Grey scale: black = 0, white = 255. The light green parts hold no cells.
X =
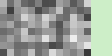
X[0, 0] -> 183
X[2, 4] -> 178
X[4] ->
[108, 121, 143, 199, 111, 127, 155, 155, 93, 123, 185, 172, 101]
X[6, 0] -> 148
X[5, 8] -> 105
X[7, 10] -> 130
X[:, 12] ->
[209, 113, 70, 186, 101, 177, 227, 57]
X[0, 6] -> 75
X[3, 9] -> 147
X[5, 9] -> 169
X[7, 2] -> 116
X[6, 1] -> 143
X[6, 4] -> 125
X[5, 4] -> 175
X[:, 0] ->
[183, 158, 127, 142, 108, 132, 148, 81]
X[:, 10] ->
[90, 125, 201, 199, 185, 237, 158, 130]
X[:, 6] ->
[75, 109, 211, 193, 155, 225, 117, 136]
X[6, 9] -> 142
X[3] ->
[142, 166, 114, 142, 173, 153, 193, 122, 84, 147, 199, 183, 186]
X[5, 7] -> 169
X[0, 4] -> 91
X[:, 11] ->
[120, 97, 141, 183, 172, 178, 188, 155]
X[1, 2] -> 147
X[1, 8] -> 192
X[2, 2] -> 139
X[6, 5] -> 108
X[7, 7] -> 217

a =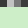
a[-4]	57
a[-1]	60
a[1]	194

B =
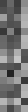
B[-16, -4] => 68
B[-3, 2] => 87
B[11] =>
[124, 139, 165, 55]
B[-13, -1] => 181
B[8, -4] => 183
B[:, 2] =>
[61, 69, 122, 84, 60, 87, 95, 175, 197, 77, 143, 165, 84, 87, 185, 113]
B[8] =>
[183, 126, 197, 81]
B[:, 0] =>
[68, 80, 160, 99, 56, 104, 106, 144, 183, 92, 143, 124, 106, 96, 182, 133]
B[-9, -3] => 108
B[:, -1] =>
[139, 157, 174, 181, 135, 182, 178, 87, 81, 169, 154, 55, 176, 184, 63, 168]
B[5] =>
[104, 77, 87, 182]
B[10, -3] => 34

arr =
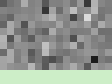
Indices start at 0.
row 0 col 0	90
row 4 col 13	160
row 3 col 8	162
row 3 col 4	152
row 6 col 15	121
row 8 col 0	164
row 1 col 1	126
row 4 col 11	125
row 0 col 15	125
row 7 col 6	185
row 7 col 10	130
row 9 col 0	163
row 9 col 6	89
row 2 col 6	160
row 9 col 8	128
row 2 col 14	115
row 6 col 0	174
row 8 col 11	131
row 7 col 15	153
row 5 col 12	146
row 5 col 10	79
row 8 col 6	92
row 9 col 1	146
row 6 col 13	131
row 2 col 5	145
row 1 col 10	189
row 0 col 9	139
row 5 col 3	116
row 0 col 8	128
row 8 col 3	150
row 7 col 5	120
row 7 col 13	147
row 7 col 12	150
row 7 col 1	170
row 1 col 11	137
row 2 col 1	102

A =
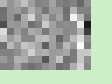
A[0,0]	180
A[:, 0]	[180, 111, 114, 79, 220, 201, 111, 130, 154, 127]
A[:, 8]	[128, 153, 163, 136, 157, 102, 128, 158, 194, 109]
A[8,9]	112
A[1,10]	182
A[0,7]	163
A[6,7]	160
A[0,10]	130
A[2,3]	171
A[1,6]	118
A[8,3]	174
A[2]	[114, 147, 106, 171, 212, 144, 174, 136, 163, 116, 244, 185, 116]
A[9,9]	119
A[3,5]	128
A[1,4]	174
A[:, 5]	[130, 150, 144, 128, 162, 182, 165, 169, 147, 123]
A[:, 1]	[148, 148, 147, 153, 116, 158, 185, 129, 132, 130]
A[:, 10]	[130, 182, 244, 139, 142, 187, 155, 121, 124, 174]
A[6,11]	250
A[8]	[154, 132, 178, 174, 143, 147, 87, 157, 194, 112, 124, 197, 143]
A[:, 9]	[121, 110, 116, 142, 136, 139, 185, 167, 112, 119]
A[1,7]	155
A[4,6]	121
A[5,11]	219
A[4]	[220, 116, 158, 130, 172, 162, 121, 157, 157, 136, 142, 181, 61]
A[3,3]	164
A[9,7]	155

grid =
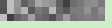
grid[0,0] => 87
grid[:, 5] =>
[169, 121, 107]
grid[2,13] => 121
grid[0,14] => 122
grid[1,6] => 108
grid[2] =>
[190, 63, 101, 115, 160, 107, 101, 80, 117, 156, 116, 123, 127, 121, 131]
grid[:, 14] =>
[122, 144, 131]
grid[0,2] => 149
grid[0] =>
[87, 192, 149, 96, 121, 169, 154, 147, 97, 63, 110, 121, 137, 141, 122]
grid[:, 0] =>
[87, 83, 190]
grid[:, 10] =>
[110, 123, 116]

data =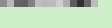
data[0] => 142
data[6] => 184
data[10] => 92

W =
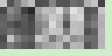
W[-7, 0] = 199
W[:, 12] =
[177, 82, 89, 103, 80, 108, 84]
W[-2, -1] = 178
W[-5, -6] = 122
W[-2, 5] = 199
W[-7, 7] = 132
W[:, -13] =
[123, 115, 103, 71, 94, 130, 102]
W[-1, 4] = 81
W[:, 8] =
[85, 217, 189, 179, 194, 162, 183]
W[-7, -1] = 67
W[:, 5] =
[78, 163, 147, 131, 123, 199, 138]
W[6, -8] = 169
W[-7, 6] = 83
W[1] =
[71, 139, 115, 64, 40, 163, 189, 183, 217, 150, 223, 204, 82, 88, 197]
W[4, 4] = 78
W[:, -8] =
[132, 183, 202, 217, 198, 121, 169]
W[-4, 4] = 77
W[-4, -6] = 82
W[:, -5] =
[111, 223, 204, 189, 193, 142, 183]
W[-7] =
[199, 84, 123, 166, 189, 78, 83, 132, 85, 82, 111, 101, 177, 194, 67]
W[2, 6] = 169
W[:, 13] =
[194, 88, 110, 124, 98, 108, 107]
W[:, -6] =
[82, 150, 122, 82, 127, 191, 113]
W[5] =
[76, 194, 130, 106, 97, 199, 179, 121, 162, 191, 142, 154, 108, 108, 178]
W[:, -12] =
[166, 64, 89, 88, 84, 106, 90]
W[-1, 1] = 123

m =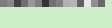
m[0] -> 124
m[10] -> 183
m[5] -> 125
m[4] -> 153

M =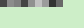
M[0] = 71
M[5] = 193
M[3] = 68
